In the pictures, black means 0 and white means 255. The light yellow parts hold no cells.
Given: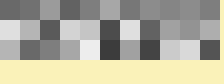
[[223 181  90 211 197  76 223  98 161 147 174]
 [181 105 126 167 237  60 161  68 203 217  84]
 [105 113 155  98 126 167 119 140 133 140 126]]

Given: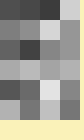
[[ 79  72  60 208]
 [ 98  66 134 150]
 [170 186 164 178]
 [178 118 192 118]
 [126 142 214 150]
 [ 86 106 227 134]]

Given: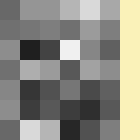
[[141  31  67 240 134  96]
 [134  54  81 118  74  96]
 [141  61  88  61  47  88]
 [112 118 126 112 155 126]
 [104 149 149 181 217 168]
 [112 174 155  88 162 141]
 [104 217 181  39  81 126]]

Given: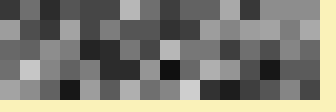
[[ 56 111  44  85  70  70 183 111  62  98  98 169  56 141 141 141]
 [157  78  56 163  70 125  85  85  50  62 157 133 157 163 125 169]
 [163 141  98  23 157  91 175 111 133 206  50  29  62  85 133  70]
 [111 198 133  98 125  44  44 149  16 104 175 149  78  23  91  91]
 [104  98 141 125  36  44 119  70 183 119 119  62 111  78 133 104]]

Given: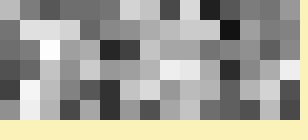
[[187 124  87 110 110 116 211 195  73 217  32  87 124 116 152]
 [144 238 180  73 166  50 152  81 166 195 110  95  81 187  73]
 [ 65 245 187 130  87  50 195 217 152 187 180  95 180 211  81]
 [ 81 103 195 144 203 152 159 180 238 231 172  44 136 172 238]
 [116 224 224 211 103 136 144 172 187 203 203  18 159 124 130]
 [110 124 253 159 172  38  65 195 166 166 116 130 144  95 136]]

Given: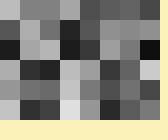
[[174  49  36 188 158  57  99 203]
 [195  49  65 223 150  42  92 121]
 [150 113 106 195 121  79 113  72]
 [ 86 174 113  36  86 144 137 144]
 [188 129 129 166  79  92  99  72]
 [ 28 166 181  28  57 158 121  15]]

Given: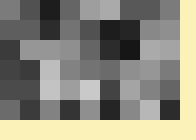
[[123  81  29 101 158 170  88  88 123]
 [ 94  94  44 115  81  29  37 136 143]
 [107  59 130  52 143  37 136 183  44]
 [ 59 150 150 143 101  44  22 170 164]
 [ 67  59 189 130 115 107 143 150 123]
 [ 75  75 195 158 201  67 164 130 101]]

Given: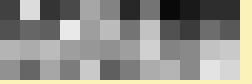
[[ 65 220  52  73 166 131  39 116   9  25  45  45]
 [ 81 102  95 233 158 187 116 194  81  59 109  88]
 [145 102 166 124 201  95 124 172 180 137 227 214]
 [180 172 187 158 151 145 158 208 131 137 194 201]]
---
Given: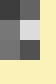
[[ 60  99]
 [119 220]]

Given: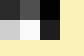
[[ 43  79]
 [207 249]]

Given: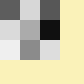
[[ 93 215]
 [218 171]]

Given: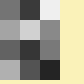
[[116  58]
 [164 209]]

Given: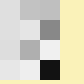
[[223 194]
 [223 229]]

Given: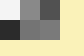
[[244 137]
 [ 43 116]]
